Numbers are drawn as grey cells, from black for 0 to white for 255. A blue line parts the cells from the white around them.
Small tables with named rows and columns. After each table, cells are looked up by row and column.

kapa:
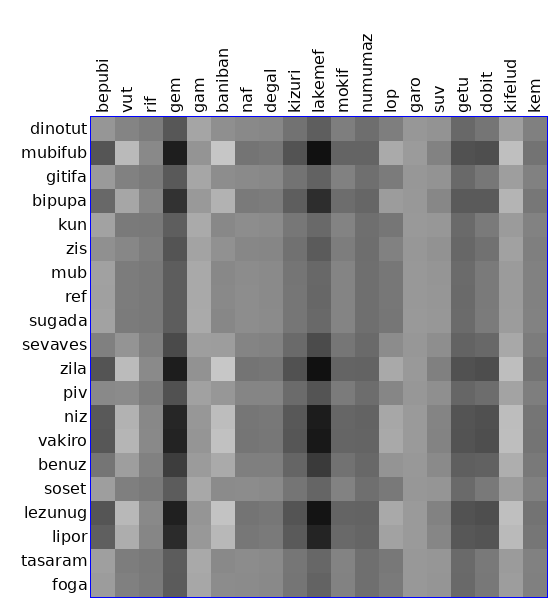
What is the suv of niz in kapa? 132
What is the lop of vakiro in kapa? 169
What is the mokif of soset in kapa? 130
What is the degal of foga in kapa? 137
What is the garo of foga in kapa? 152
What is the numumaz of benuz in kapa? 104
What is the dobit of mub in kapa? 122
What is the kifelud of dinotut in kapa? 159
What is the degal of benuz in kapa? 127
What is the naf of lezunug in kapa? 116
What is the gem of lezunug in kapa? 32

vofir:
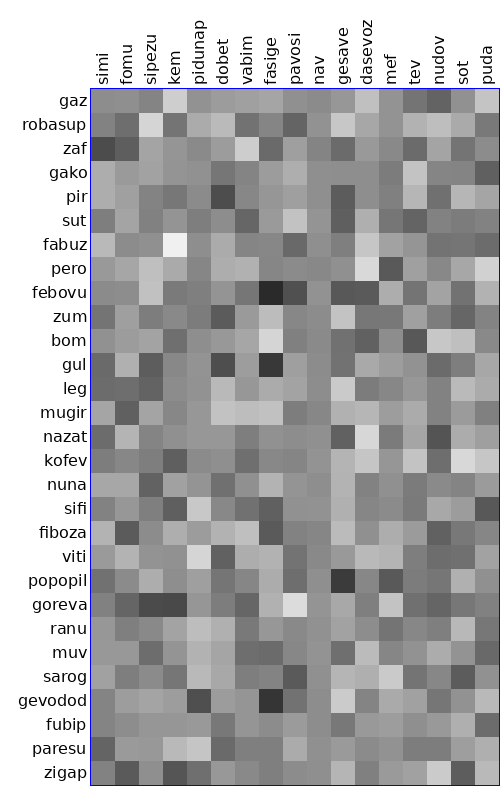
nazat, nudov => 84
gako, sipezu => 162
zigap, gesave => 181
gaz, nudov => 99
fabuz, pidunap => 142
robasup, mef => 147
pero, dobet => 173
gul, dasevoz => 169
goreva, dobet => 125
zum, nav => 140
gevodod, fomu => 157
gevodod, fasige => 53
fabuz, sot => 117
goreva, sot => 119
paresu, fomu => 154
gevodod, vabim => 149
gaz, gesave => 151

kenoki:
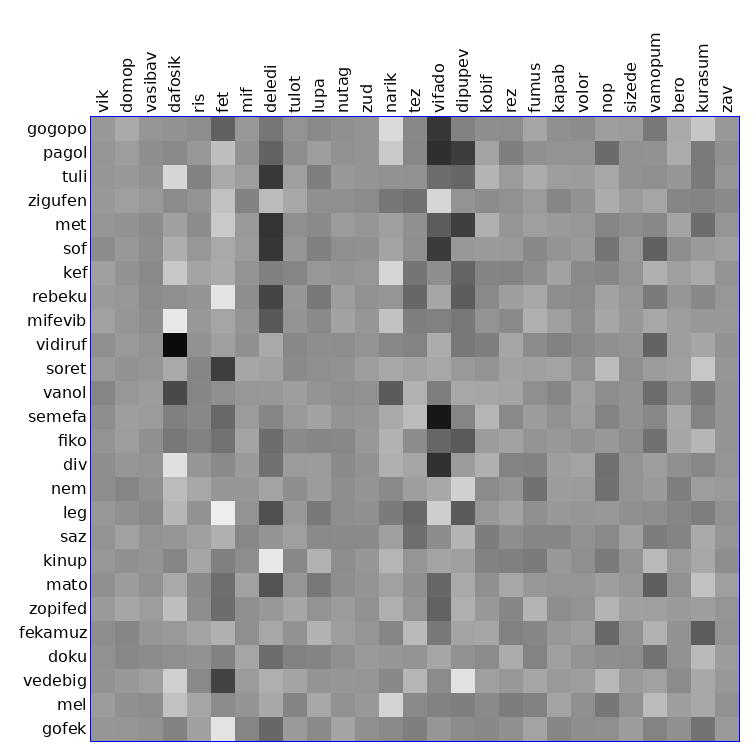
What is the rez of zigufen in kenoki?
145
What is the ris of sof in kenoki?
151
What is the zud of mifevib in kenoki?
150
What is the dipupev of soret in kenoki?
153
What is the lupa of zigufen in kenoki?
143
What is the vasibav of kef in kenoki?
137
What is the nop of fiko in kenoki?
152
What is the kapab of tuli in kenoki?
157
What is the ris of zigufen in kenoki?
147
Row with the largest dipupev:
vedebig

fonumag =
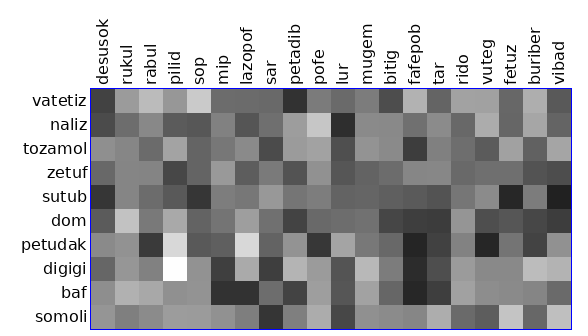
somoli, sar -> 53
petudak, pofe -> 55
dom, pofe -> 105
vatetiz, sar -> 105
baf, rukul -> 177
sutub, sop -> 54

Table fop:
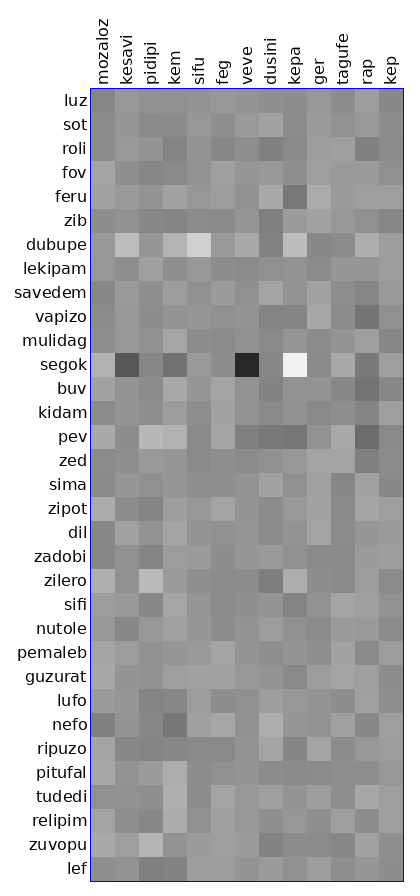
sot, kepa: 140
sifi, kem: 165
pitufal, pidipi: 155
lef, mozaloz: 143
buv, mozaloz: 162
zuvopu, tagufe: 135
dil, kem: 164
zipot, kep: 158
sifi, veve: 143
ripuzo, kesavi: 135
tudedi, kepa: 147
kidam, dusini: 138
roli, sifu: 147
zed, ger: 163
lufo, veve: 144
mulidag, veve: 145

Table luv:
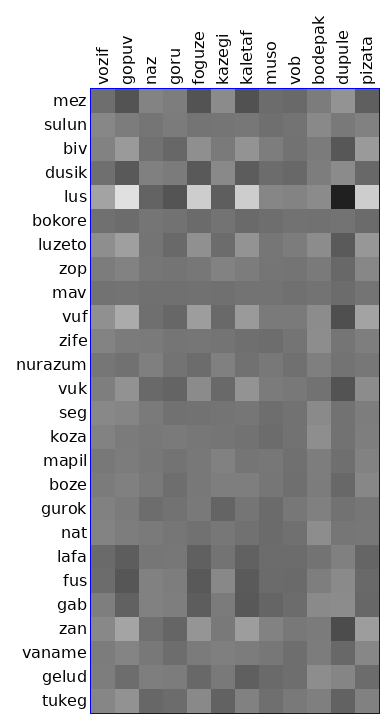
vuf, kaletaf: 154
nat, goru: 118
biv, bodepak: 123
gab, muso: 101
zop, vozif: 124
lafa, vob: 108
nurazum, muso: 120
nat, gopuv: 125
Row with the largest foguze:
lus

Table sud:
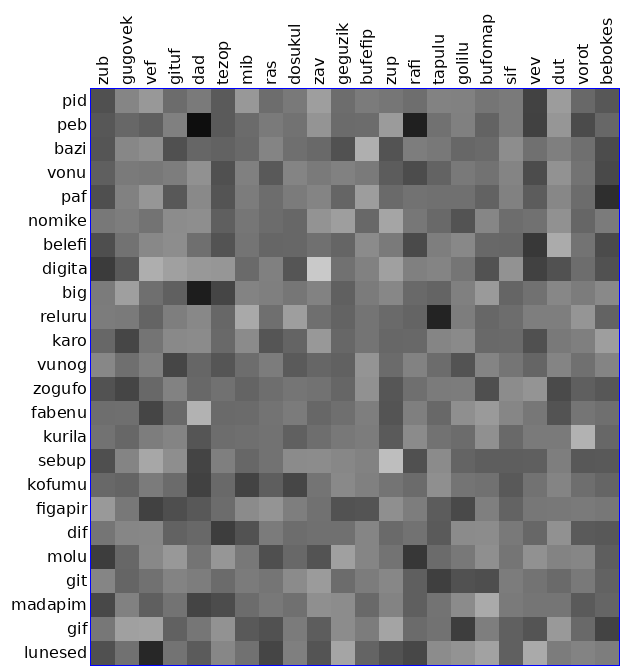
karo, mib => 139
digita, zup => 160
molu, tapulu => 107
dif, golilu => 139
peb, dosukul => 114
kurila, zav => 110
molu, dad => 116
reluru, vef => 100

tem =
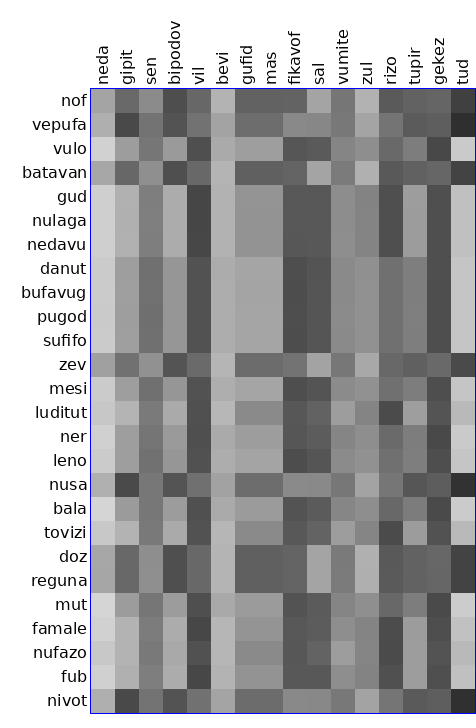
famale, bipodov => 172
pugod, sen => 111
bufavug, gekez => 78
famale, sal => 92
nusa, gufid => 109
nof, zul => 178
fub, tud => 192
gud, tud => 192
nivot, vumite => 120
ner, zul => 142

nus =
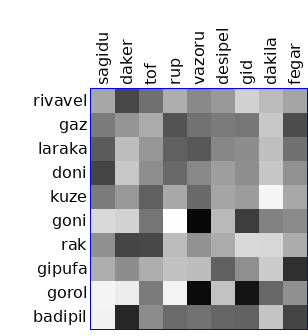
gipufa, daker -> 141
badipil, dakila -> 197
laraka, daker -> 189
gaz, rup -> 83
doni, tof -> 142
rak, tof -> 72
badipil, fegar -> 68
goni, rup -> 254
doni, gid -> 142
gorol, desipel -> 194
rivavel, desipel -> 152
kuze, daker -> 152
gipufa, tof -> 173
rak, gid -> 217
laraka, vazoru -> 88
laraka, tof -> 150
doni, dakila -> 198
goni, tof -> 117
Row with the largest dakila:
kuze

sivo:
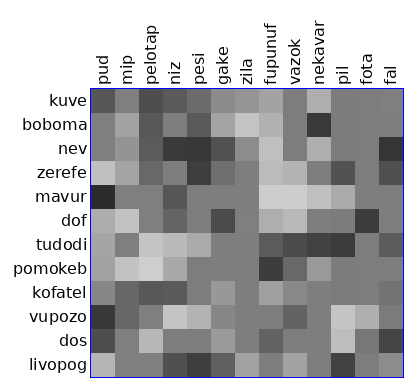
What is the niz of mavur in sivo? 86
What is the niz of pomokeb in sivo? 169
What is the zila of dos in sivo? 126
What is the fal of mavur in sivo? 125
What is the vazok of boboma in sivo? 125
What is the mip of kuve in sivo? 127

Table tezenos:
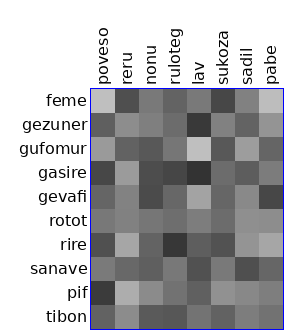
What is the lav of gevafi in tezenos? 163
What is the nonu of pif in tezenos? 139
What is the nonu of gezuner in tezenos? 127
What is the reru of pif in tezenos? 173
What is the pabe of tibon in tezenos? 114
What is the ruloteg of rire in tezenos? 55
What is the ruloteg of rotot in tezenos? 110
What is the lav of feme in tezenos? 121
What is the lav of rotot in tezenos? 125
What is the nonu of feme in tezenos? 121
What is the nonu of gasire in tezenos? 77
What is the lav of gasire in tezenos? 51
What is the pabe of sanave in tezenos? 102
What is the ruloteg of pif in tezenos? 114
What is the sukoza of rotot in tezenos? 108
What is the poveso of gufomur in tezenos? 154
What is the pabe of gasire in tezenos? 124
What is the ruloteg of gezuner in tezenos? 108
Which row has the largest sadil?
gufomur

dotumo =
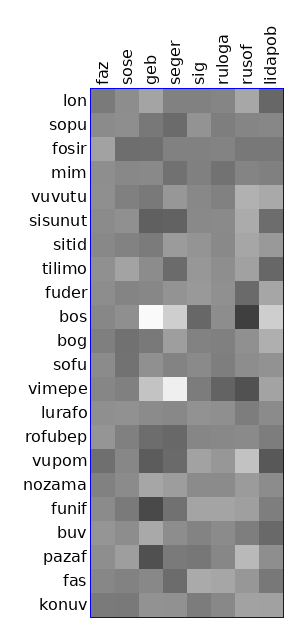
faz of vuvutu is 143
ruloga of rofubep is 136
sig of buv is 131
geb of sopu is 120
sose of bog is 113
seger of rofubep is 104
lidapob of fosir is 120
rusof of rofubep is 138

